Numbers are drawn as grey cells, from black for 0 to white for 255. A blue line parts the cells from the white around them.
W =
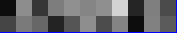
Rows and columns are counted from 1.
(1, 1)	13
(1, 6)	133
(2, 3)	103
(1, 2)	141
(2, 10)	129
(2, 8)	132

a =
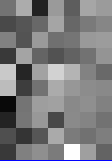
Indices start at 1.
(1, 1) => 115
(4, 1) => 57
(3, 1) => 129
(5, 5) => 180
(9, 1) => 79
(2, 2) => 85
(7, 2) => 116
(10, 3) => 143
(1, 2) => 172
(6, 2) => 61
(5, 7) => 105
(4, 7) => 148
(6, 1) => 188
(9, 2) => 52
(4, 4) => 82
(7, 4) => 161
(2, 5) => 103
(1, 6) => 166
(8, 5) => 138

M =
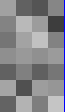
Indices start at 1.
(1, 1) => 161
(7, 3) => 126
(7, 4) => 197
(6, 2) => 80
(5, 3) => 96
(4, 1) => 143
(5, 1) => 97
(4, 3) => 144
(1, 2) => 97

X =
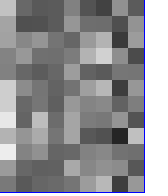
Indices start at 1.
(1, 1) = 194
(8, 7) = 120
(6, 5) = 115
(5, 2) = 103
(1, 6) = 83
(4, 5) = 124
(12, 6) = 156
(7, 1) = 206
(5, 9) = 117
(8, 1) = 231
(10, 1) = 237
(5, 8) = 118
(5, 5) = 157
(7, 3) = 118
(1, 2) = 104
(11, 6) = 135
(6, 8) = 61
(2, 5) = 150
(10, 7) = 136
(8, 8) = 148
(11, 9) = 87
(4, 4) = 111
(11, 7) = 145
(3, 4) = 116
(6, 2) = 140
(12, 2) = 89
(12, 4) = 106
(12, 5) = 117
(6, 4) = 99
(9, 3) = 171

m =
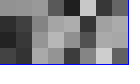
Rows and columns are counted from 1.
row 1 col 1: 146
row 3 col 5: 144
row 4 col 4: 148
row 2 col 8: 171
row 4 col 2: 51
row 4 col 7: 206
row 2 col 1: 46
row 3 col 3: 149
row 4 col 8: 97
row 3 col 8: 167

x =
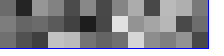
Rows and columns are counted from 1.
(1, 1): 107
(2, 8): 225
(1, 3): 150
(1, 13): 121
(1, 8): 133
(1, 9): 172
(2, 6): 29
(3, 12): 147
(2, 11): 183

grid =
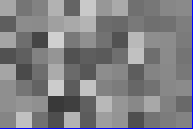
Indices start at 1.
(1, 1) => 167
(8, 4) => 78
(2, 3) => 139
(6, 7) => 130
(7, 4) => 57
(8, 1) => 133
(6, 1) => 143
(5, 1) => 165
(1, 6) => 201
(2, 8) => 105
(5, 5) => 106
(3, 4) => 208
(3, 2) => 110
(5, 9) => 93
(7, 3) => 144
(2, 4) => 160
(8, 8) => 148
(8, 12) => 131
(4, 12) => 116
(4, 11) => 139
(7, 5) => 63
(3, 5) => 121
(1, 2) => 117
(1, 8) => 170
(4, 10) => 110
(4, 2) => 95
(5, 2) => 74
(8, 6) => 92
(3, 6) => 144

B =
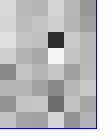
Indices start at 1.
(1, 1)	218
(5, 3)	181
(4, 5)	198
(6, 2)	180
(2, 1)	213
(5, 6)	186
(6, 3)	161
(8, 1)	194
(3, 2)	197
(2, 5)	182
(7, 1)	147
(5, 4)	199
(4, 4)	245
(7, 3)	200
